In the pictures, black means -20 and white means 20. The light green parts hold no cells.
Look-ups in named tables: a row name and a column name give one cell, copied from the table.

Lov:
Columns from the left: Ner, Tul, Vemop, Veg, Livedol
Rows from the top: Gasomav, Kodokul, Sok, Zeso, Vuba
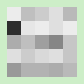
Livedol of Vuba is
9
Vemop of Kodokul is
17
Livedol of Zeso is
11
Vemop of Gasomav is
12
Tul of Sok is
10
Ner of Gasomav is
17
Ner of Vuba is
4
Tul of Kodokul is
16
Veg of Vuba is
7
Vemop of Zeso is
14

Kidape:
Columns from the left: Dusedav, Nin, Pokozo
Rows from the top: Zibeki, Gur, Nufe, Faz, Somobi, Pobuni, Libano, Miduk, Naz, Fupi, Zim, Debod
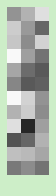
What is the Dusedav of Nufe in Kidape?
11
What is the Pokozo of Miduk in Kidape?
2
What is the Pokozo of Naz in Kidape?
5
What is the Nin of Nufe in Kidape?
2
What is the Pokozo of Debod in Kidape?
-2
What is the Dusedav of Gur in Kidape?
12
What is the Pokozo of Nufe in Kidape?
13
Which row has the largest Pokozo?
Zibeki

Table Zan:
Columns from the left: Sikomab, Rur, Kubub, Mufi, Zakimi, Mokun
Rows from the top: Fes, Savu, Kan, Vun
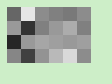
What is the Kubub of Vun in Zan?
3
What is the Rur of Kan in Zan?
4
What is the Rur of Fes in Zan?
16
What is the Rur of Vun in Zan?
-10
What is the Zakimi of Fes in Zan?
-1
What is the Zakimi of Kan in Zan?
4
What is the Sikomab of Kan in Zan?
-14
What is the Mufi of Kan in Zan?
5
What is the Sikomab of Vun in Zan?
1
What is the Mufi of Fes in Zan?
0
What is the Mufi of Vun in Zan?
9
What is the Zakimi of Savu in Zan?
7
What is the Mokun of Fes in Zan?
2
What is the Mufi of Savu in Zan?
4
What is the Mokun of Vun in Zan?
2
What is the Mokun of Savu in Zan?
0
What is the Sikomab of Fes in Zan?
-4
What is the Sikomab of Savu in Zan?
4
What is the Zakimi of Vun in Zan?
14

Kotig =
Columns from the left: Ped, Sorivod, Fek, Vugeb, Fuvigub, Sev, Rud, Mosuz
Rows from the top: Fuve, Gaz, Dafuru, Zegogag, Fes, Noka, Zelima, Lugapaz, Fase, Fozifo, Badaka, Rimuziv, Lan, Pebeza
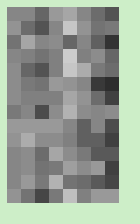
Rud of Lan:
-6
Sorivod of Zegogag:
0
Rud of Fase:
1
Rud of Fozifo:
-5
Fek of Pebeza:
-9
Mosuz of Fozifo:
-10
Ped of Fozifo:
3
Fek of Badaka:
-3
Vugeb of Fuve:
4
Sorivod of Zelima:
0
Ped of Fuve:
1
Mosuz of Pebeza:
4
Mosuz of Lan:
-9
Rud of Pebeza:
4
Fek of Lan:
-1
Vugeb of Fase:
4
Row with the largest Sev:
Fes

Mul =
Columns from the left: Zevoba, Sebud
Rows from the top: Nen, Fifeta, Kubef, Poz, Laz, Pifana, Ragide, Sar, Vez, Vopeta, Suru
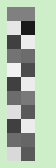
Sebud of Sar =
-6
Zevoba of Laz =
18
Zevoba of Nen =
0
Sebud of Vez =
17
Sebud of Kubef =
17
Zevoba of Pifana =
-10
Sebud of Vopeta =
-4
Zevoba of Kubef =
-10
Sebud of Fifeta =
-16
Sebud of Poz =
-3
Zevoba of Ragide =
-3
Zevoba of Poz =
-2
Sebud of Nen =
0
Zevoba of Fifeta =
16
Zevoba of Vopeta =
-3
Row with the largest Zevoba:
Laz

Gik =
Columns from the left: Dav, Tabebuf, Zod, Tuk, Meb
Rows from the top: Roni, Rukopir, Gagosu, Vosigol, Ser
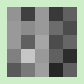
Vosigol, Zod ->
4
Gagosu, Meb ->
-4
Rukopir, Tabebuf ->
2
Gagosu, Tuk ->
-8
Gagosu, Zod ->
6
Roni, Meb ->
-5
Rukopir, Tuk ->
-3
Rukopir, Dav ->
4
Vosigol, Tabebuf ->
11
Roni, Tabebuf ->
-10
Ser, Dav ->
-6
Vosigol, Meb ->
-13

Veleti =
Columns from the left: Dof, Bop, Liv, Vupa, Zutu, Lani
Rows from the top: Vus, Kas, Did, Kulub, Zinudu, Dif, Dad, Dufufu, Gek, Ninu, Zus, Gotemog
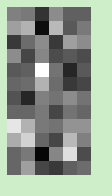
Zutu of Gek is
3
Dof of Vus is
0
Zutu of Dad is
2
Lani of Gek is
3
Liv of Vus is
-12
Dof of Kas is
5
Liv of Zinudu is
20
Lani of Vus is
-5
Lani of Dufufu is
-4
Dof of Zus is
-4

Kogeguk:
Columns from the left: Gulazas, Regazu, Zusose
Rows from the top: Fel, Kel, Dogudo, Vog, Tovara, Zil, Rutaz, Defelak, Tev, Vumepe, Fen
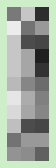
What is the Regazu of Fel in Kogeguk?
11
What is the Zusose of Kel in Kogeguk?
4
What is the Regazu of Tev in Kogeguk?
-8
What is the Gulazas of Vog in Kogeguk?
11
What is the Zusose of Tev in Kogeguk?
-9
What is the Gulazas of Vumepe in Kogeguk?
-2
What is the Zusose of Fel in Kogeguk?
-13
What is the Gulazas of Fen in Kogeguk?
3
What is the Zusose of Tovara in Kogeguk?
-12
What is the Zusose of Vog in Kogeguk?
-15
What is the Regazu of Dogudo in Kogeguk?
-8

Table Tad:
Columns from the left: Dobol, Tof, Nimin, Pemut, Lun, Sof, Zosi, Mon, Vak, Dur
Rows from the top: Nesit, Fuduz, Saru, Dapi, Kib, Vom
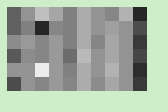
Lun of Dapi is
-3
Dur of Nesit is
-14
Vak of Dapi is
3
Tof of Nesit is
3
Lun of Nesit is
0
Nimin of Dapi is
1
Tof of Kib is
3
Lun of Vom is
1
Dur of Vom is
-11
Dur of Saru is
-11
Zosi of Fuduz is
3
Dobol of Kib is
3

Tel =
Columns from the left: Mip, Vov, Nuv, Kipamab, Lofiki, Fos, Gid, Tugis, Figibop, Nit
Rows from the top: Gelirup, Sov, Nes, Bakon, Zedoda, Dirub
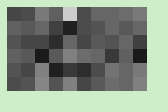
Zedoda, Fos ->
-13
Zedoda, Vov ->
-9
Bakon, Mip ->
-5
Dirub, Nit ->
0
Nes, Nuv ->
-9
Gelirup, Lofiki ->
12
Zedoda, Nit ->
-1
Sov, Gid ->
-7
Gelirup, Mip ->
-9
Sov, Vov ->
-6
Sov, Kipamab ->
-10
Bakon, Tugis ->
-11
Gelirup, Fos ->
-8
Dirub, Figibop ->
-4
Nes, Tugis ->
-7
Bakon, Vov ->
-6
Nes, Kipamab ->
-13
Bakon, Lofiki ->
0
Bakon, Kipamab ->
-6
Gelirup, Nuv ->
-1

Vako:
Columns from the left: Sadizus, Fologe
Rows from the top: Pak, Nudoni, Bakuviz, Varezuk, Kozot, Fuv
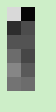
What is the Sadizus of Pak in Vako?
14
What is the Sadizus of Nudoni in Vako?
-13
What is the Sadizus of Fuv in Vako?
-2
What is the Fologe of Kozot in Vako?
-6
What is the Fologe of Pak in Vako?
-19
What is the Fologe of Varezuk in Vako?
-9
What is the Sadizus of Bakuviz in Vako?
-7
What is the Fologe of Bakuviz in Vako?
-7
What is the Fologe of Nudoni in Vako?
-8
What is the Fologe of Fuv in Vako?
-3
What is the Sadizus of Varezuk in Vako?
-3
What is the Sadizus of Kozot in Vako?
1
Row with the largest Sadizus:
Pak

